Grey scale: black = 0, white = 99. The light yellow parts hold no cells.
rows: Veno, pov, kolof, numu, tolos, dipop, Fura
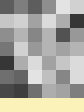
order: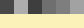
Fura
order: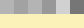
numu
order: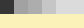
tolos

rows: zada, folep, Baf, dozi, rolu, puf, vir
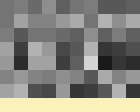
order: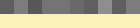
Baf
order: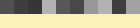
dozi

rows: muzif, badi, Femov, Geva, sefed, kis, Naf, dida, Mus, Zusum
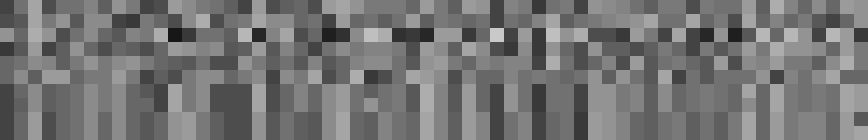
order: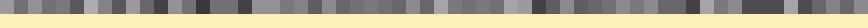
dida
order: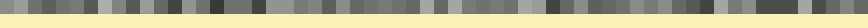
Naf
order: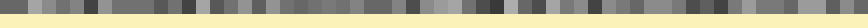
kis

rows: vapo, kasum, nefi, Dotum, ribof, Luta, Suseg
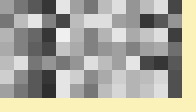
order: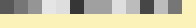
vapo
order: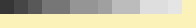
ribof

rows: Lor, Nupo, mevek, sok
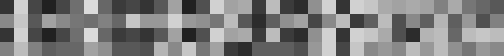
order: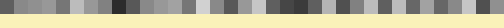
sok
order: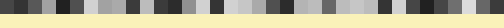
mevek

